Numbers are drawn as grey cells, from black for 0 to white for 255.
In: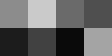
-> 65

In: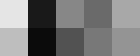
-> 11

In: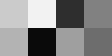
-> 10

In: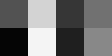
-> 244

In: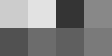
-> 108

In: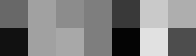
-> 161

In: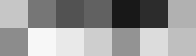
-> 247
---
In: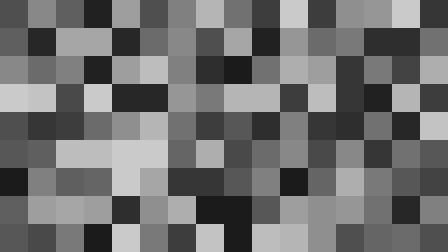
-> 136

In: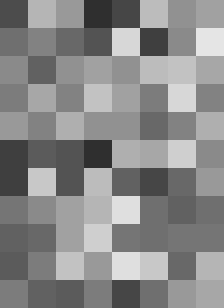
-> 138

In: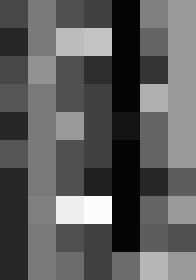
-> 72

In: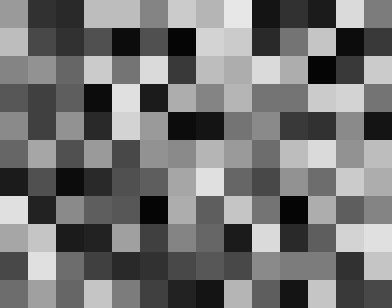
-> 132

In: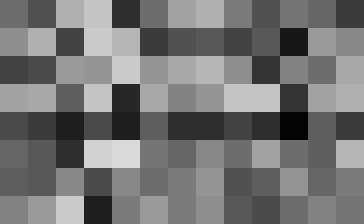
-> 67

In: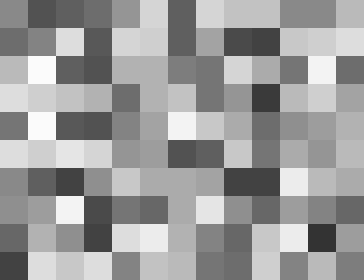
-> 186

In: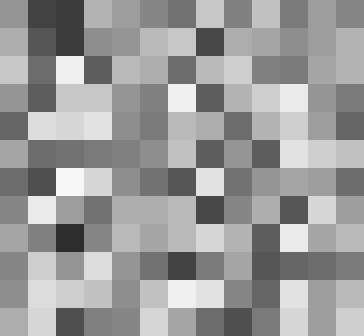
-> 199

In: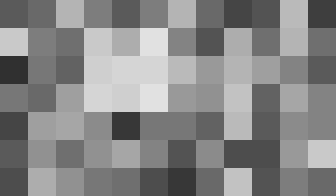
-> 48

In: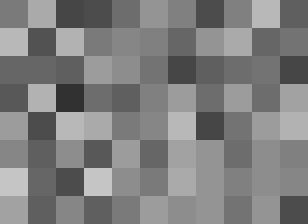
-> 102
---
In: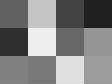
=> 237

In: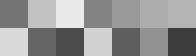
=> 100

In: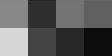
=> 68

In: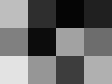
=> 12

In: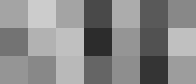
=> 178

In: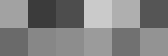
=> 135
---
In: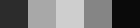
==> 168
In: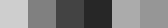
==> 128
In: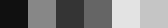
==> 135
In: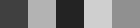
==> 179
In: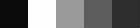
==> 254
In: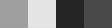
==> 228
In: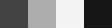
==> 173
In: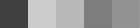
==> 204
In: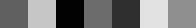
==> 198
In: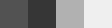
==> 54
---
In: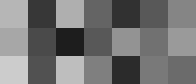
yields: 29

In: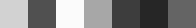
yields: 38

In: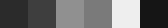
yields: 21

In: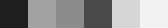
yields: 30

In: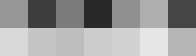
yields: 41

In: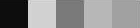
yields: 13
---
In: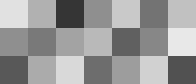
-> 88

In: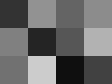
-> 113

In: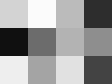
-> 238

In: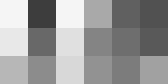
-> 183

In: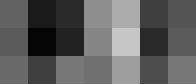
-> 106

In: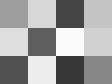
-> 81

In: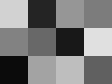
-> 11

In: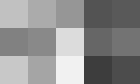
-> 200

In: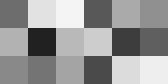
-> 137

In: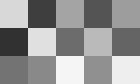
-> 115
